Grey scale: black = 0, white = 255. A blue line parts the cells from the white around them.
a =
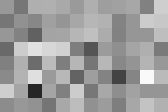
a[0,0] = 152
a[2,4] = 165
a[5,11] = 186
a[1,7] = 178
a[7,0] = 140
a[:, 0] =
[152, 118, 151, 105, 128, 138, 206, 140]
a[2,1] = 130
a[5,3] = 154
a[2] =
[151, 130, 97, 164, 165, 182, 192, 172, 130, 150, 150, 190]
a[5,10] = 249
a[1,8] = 131
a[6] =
[206, 165, 38, 165, 128, 204, 119, 168, 142, 162, 149, 149]
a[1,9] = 150
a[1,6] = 182
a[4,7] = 183
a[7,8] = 126
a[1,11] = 199
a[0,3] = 176
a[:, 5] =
[154, 167, 182, 126, 182, 99, 204, 189]
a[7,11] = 177
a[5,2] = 223
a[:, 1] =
[118, 145, 130, 204, 176, 179, 165, 152]

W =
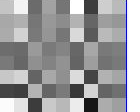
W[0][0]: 196
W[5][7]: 178
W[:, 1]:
[243, 176, 210, 106, 103, 211, 63, 228]
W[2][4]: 118
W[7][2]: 60
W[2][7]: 186
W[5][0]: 199
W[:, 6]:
[61, 102, 90, 167, 158, 68, 211, 22]
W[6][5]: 56
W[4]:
[121, 103, 144, 131, 146, 100, 158, 114, 121]
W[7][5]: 236
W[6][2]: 180
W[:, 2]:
[107, 118, 121, 154, 144, 100, 180, 60]
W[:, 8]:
[186, 151, 172, 126, 121, 165, 112, 159]
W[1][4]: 140
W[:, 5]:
[255, 179, 217, 103, 100, 219, 56, 236]
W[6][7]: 100
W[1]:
[168, 176, 118, 152, 140, 179, 102, 158, 151]

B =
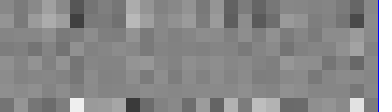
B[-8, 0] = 136
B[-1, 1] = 149
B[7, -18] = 58
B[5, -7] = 137
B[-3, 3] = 135
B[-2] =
[143, 139, 144, 132, 141, 128, 139, 132, 133, 135, 140, 137, 135, 137, 138, 138, 137, 143, 135, 132, 145, 141, 134, 134, 134, 119, 136]
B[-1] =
[116, 149, 118, 108, 126, 239, 154, 156, 166, 58, 108, 130, 137, 110, 156, 100, 178, 124, 190, 179, 106, 107, 143, 148, 138, 226, 124]
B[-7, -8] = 110
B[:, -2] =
[102, 74, 155, 163, 104, 138, 119, 226]
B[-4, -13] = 138
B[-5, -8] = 139
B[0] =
[136, 123, 137, 160, 137, 86, 116, 127, 118, 172, 148, 130, 136, 147, 121, 149, 98, 124, 101, 119, 135, 134, 131, 133, 123, 102, 136]
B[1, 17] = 141
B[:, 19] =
[119, 110, 145, 139, 127, 127, 132, 179]
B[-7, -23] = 158
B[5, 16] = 132
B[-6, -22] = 126
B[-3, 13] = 140
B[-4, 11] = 136
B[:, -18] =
[172, 185, 147, 136, 148, 142, 135, 58]
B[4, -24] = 129
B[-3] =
[140, 131, 134, 135, 131, 119, 140, 130, 131, 142, 123, 142, 125, 140, 130, 141, 132, 139, 126, 127, 137, 139, 121, 134, 139, 138, 134]
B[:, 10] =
[148, 159, 122, 122, 151, 123, 140, 108]
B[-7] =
[148, 122, 155, 172, 158, 64, 122, 123, 113, 185, 159, 136, 145, 155, 124, 155, 94, 141, 90, 110, 154, 147, 126, 131, 117, 74, 139]
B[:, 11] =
[130, 136, 136, 132, 136, 142, 137, 130]
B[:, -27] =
[136, 148, 133, 125, 144, 140, 143, 116]
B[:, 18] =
[101, 90, 127, 133, 131, 126, 135, 190]
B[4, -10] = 138

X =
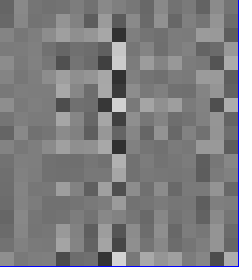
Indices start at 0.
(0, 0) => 101
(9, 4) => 139
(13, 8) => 79
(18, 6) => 112
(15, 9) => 118
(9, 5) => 129
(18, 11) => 149
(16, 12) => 104
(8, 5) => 134
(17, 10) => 116
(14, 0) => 108
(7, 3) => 124
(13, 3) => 120
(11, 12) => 119
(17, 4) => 164
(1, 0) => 104
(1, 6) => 93
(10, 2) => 126
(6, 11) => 128
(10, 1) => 120
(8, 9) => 143
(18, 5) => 109
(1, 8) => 91
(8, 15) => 149
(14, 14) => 94
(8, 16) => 100
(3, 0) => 123
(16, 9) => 140
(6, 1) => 126
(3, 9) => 118
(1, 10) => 106
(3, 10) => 132
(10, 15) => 153
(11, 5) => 111
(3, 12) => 124
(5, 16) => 94
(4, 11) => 132

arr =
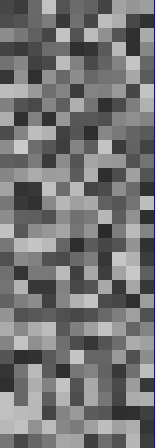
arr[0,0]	71
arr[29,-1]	64
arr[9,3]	177
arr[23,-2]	101
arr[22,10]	81
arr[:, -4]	[67, 189, 144, 90, 99, 115, 128, 47, 80, 135, 196, 153, 46, 76, 96, 183, 43, 71, 54, 62, 168, 75, 105, 194, 85, 101, 99, 106, 118, 86, 190, 110]
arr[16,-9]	140
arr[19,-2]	200
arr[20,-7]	130
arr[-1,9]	183
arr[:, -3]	[162, 173, 84, 184, 131, 117, 154, 75, 133, 121, 59, 150, 78, 141, 86, 93, 125, 84, 198, 163, 57, 71, 126, 157, 109, 154, 57, 74, 70, 46, 160, 83]
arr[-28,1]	134
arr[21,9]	47
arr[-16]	[193, 87, 140, 150, 165, 117, 147, 43, 125, 186, 131]
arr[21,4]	133
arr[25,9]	80
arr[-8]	[132, 196, 143, 163, 111, 77, 54, 85, 109, 172, 160]
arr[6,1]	184
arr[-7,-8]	89
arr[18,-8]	81
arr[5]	[54, 145, 47, 146, 104, 141, 103, 115, 117, 167, 91]
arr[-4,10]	175
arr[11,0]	95
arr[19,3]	120
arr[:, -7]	[84, 57, 195, 111, 188, 104, 132, 95, 151, 65, 61, 140, 157, 109, 182, 140, 165, 101, 75, 186, 130, 133, 80, 88, 111, 114, 47, 195, 180, 131, 135, 166]
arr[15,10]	46
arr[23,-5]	160
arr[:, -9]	[105, 104, 96, 74, 65, 47, 153, 73, 129, 189, 109, 122, 171, 56, 49, 94, 140, 197, 129, 121, 55, 141, 88, 172, 143, 50, 185, 174, 185, 184, 146, 102]
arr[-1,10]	62
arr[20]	[115, 179, 55, 56, 130, 72, 83, 168, 57, 166, 55]
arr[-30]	[140, 120, 96, 70, 195, 83, 187, 144, 84, 47, 170]
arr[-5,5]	83

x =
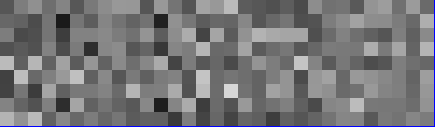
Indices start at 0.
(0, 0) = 86
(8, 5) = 104
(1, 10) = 114
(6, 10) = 125
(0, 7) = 140
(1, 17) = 135
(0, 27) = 157
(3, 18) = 91
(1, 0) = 103
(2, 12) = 141
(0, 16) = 186
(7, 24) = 138
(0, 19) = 80
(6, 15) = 108
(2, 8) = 124
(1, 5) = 117
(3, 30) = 180
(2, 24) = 130
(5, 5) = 192
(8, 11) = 96
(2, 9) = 113
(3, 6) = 46
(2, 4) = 61
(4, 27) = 85
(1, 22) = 83
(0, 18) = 87
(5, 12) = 130
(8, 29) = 134
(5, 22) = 151
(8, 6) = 124
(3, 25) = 120
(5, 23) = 162
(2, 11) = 93
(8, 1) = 146
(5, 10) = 96
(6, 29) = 104
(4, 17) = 110

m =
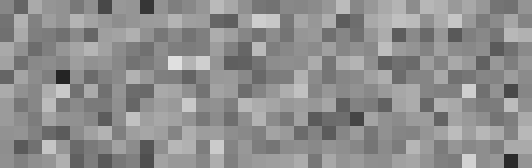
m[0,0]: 135
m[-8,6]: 145
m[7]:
[155, 118, 135, 188, 120, 138, 122, 122, 144, 102, 145, 159, 153, 201, 142, 145, 127, 184, 172, 165, 152, 157, 151, 166, 96, 130, 124, 97, 164, 172, 103, 176, 169, 136, 123, 124, 188, 143]
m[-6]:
[171, 145, 135, 174, 201, 113, 171, 112, 148, 108, 105, 169, 165, 144, 115, 163, 156, 109, 132, 151, 174, 193, 133, 151, 137, 146, 137, 154, 167, 172, 133, 128, 128, 207, 112, 146, 73, 134]
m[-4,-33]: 145
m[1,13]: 159
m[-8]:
[162, 112, 137, 141, 133, 158, 145, 149, 136, 114, 123, 138, 224, 180, 207, 148, 95, 97, 115, 141, 143, 141, 172, 117, 170, 180, 143, 97, 112, 106, 158, 131, 169, 153, 97, 152, 126, 152]
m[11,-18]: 160
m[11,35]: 150
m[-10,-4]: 136
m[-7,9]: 178
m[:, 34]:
[151, 123, 136, 142, 97, 134, 112, 123, 142, 183, 142, 142]
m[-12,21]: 134
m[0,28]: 180
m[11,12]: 153
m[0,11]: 146
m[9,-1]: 184
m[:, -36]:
[170, 129, 127, 108, 137, 141, 135, 135, 124, 130, 113, 143]
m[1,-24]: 157
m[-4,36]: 126
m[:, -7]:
[176, 171, 151, 161, 131, 168, 128, 176, 100, 163, 123, 128]
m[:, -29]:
[149, 149, 176, 125, 114, 178, 108, 102, 193, 158, 140, 128]
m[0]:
[135, 101, 170, 149, 146, 120, 143, 72, 152, 149, 54, 146, 126, 136, 150, 186, 168, 144, 118, 114, 136, 134, 139, 151, 187, 135, 152, 169, 180, 140, 183, 176, 153, 168, 151, 116, 113, 148]
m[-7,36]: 157
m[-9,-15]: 160
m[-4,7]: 92
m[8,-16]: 90
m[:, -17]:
[134, 166, 150, 145, 141, 177, 193, 157, 161, 107, 143, 172]
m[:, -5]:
[168, 153, 127, 136, 153, 118, 207, 136, 153, 159, 136, 210]
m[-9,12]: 126
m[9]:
[146, 148, 130, 105, 91, 140, 161, 179, 127, 158, 166, 159, 132, 174, 157, 158, 142, 137, 128, 163, 154, 107, 131, 91, 134, 155, 119, 145, 133, 131, 149, 163, 188, 159, 183, 169, 131, 184]

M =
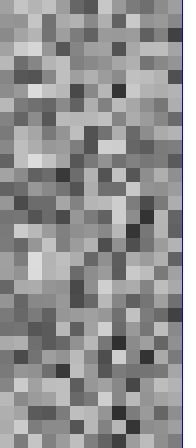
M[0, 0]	161
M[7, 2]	112
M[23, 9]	153
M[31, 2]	197
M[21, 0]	148
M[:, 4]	[157, 170, 158, 87, 191, 191, 183, 138, 185, 148, 156, 163, 57, 116, 166, 74, 128, 127, 190, 187, 146, 152, 150, 184, 104, 147, 57, 191, 191, 124, 139, 156]
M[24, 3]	91
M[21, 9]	96
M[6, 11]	173
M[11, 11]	124
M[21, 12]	112
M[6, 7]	182
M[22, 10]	124
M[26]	[122, 149, 145, 110, 57, 190, 153, 86, 123, 115, 116, 120, 166]
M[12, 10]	142
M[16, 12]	97
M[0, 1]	196
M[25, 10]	51
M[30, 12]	159
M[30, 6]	183
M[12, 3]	108
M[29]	[175, 164, 91, 87, 124, 190, 183, 149, 47, 124, 154, 102, 142]
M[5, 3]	135
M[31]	[184, 124, 197, 129, 156, 190, 127, 99, 63, 157, 188, 143, 125]
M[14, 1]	75
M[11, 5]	87
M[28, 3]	161
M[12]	[163, 139, 97, 108, 57, 109, 178, 83, 193, 86, 142, 175, 143]
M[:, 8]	[153, 98, 153, 83, 166, 139, 52, 186, 132, 174, 205, 113, 193, 110, 205, 205, 183, 145, 93, 92, 166, 134, 112, 107, 47, 205, 123, 136, 135, 47, 182, 63]
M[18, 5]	173
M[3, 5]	133
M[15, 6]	123
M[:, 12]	[158, 136, 65, 164, 148, 80, 179, 174, 106, 179, 126, 90, 143, 156, 173, 100, 97, 179, 98, 161, 169, 112, 65, 137, 144, 122, 166, 179, 170, 142, 159, 125]
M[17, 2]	150
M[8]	[131, 101, 140, 87, 185, 182, 183, 192, 132, 172, 155, 135, 106]
